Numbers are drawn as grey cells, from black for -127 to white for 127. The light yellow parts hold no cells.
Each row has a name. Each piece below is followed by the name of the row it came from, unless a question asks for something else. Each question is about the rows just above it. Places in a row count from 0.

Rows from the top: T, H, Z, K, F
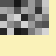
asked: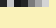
F
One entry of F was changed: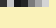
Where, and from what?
0, [-90]
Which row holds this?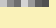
K
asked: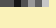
T
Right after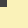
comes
[56]

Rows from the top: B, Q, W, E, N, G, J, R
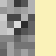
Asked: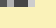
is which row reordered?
W
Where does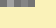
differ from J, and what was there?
3, [-11]
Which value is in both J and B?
[34]

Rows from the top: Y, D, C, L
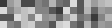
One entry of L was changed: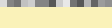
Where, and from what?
9, [91]
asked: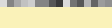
D
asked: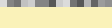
L
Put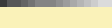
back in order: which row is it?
D
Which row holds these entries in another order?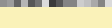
D

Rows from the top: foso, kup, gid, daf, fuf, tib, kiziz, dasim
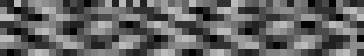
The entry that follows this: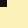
[-122]
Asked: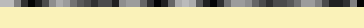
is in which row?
tib
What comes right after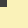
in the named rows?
[14]
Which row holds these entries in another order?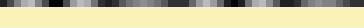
daf

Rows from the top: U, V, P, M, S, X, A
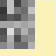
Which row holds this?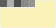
X
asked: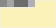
A
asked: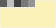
U
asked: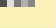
S
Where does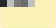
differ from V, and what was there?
0, [-74]

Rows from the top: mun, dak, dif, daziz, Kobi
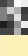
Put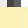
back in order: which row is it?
mun
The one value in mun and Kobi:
[-58]
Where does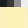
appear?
daziz
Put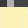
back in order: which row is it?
Kobi
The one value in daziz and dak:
[-70]
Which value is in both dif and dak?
[1]
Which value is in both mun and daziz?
[109]

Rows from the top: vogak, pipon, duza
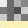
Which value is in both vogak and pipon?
[-20]
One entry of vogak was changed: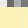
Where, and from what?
3, [6]
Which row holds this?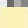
vogak

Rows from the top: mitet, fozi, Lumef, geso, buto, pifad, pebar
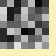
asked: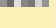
pebar
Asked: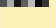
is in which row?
mitet

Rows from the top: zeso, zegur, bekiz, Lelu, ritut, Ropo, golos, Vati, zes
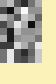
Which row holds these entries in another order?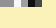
zegur
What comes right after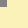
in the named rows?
[104]
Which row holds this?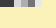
golos
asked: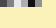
Lelu
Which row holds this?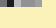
ritut

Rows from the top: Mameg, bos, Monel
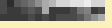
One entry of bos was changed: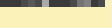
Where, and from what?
0, [-53]
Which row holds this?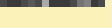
bos
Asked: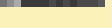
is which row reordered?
Monel

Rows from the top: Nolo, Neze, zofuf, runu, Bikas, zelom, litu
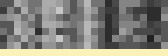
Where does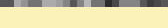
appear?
Nolo
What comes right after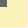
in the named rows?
[-66]

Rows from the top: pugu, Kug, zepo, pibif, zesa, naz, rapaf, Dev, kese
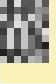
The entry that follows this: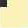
[-9]
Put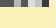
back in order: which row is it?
pugu
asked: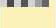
zepo
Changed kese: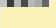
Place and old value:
2, [67]

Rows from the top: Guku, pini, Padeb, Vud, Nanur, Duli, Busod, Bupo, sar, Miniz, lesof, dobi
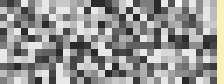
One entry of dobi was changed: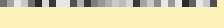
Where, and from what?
0, [-1]
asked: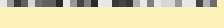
Bupo
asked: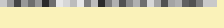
Vud
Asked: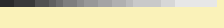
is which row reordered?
dobi
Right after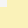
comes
[12]
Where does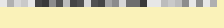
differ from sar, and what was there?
4, [87]
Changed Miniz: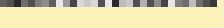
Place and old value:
23, [-46]

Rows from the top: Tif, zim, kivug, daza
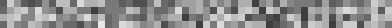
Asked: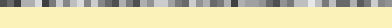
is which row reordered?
daza
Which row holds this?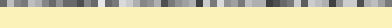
daza
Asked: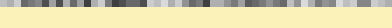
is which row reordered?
kivug
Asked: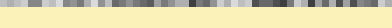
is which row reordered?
kivug
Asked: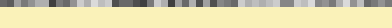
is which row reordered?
kivug

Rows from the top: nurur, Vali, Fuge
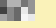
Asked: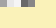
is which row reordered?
Fuge
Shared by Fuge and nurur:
[-22]
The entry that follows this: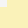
[105]

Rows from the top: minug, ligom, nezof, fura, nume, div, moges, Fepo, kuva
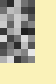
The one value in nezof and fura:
[75]
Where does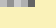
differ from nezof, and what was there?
4, [-43]
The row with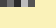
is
moges
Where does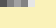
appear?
Fepo
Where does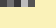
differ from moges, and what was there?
2, [-84]
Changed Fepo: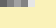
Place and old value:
0, [-43]
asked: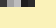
nume

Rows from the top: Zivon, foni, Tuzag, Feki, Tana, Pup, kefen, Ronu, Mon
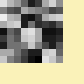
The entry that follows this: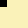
[96]
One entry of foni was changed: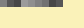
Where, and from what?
3, [42]
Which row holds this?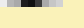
Tuzag
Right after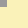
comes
[-27]
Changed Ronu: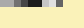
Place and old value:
7, [82]
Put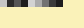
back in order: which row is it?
Pup

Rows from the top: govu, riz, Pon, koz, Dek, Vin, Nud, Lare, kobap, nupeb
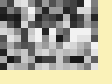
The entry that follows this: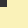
[-46]
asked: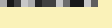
kobap

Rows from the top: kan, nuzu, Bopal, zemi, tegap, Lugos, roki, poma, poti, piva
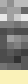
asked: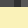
poti
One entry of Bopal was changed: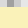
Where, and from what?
0, [103]
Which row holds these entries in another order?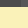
tegap
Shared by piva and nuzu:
[-25]

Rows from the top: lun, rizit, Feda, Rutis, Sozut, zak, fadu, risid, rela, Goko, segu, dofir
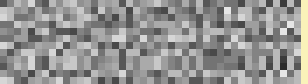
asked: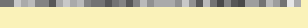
Rutis
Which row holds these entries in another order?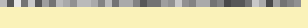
Sozut
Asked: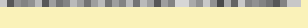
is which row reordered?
Feda
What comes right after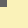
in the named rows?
[72]
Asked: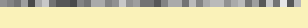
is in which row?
Sozut
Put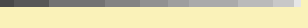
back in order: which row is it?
Sozut

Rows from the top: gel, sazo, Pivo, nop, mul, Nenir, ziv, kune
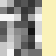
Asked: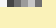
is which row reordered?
Nenir
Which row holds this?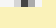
Pivo
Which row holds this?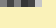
sazo
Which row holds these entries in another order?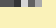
nop
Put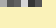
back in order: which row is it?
nop

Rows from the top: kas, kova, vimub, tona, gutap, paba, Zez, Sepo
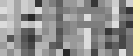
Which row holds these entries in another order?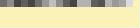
Zez
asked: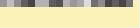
Zez
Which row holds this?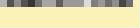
paba

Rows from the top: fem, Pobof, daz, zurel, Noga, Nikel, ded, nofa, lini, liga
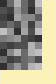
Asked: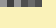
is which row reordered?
zurel
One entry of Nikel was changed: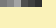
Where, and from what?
2, [22]
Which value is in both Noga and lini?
[-48]
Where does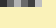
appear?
fem
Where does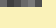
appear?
lini
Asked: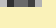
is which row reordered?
fem

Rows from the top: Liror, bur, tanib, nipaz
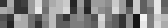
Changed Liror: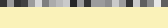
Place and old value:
1, [43]
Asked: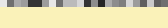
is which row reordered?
bur
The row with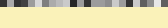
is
Liror
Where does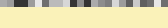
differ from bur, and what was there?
12, [-90]
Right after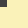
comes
[28]
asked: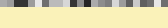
bur
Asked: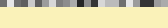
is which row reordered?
bur

